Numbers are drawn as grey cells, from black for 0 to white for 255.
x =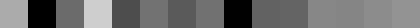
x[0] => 171
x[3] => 206
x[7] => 113
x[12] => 133

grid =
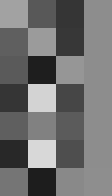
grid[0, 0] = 162
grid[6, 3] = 142
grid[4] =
[95, 129, 91, 141]
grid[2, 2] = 150
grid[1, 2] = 55
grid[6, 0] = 117
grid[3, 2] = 70
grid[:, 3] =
[141, 141, 141, 141, 141, 141, 142]

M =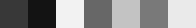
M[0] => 56
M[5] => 121
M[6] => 234
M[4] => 195

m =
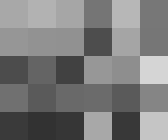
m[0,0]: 168
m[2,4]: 142
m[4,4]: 56
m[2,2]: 65
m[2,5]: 213
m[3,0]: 112
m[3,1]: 90
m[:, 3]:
[117, 77, 151, 107, 168]
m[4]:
[58, 50, 54, 168, 56, 197]

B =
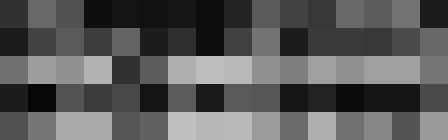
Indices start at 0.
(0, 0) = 50
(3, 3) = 60
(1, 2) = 89
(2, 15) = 117
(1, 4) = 100
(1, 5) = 29
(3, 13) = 20
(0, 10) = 66
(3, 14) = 20
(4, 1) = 118
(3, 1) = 6
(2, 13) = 159
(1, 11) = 58
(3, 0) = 28
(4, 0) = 82
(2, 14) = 160
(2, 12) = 144
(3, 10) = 21
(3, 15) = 75
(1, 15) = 103
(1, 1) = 66
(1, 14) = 75

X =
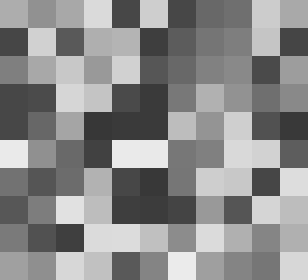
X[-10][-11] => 173
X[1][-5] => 92
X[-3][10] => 189
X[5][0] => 234
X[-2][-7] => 220
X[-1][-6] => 132
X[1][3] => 175
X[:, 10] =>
[169, 69, 157, 137, 57, 93, 221, 189, 176, 215]
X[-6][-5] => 189
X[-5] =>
[234, 144, 105, 65, 234, 233, 119, 128, 217, 210, 93]
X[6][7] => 206
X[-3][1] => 125
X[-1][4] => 89
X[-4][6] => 118
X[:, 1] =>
[145, 209, 168, 75, 103, 144, 85, 125, 81, 143]
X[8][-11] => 122
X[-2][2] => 63
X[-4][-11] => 114
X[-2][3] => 219
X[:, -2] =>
[204, 197, 74, 111, 81, 210, 70, 213, 133, 118]
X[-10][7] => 104
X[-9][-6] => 62
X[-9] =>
[70, 209, 89, 175, 180, 62, 92, 117, 126, 197, 69]
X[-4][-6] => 56
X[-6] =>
[71, 103, 165, 55, 58, 58, 189, 148, 207, 81, 57]
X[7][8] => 85
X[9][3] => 193
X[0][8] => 111
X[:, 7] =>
[104, 117, 129, 177, 148, 128, 206, 153, 219, 159]
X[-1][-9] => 215

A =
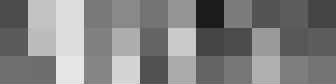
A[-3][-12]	75
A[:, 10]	[93, 88, 125]
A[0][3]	120
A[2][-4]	118
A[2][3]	133
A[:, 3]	[120, 129, 133]
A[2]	[111, 110, 229, 133, 212, 81, 171, 100, 118, 175, 125, 115]
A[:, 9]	[84, 155, 175]

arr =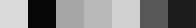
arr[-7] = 218
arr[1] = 6
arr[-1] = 29

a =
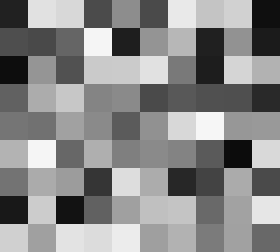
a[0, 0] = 33
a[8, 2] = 227
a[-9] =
[33, 225, 216, 75, 141, 74, 233, 196, 209, 15]
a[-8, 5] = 148
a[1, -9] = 73
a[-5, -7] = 138
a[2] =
[13, 149, 81, 202, 203, 225, 121, 29, 213, 178]
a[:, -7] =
[75, 245, 202, 132, 138, 175, 53, 97, 220]
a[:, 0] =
[33, 78, 13, 97, 117, 179, 115, 24, 208]
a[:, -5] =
[74, 148, 225, 74, 145, 138, 172, 192, 159]
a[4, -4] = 216
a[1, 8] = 146
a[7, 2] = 18
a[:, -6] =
[141, 30, 203, 138, 91, 127, 221, 160, 236]
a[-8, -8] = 101

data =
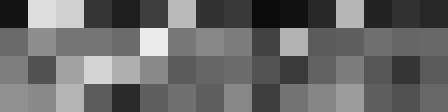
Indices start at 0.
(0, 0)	19
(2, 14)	53
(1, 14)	102
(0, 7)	50
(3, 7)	94
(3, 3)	92
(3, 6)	112
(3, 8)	135
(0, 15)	39
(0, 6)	186
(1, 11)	91
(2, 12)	125
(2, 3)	212
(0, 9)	11
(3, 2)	180
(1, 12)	95
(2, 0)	127
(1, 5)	235
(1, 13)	112
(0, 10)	17
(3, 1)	138

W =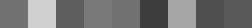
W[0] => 113
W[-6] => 120
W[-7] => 94
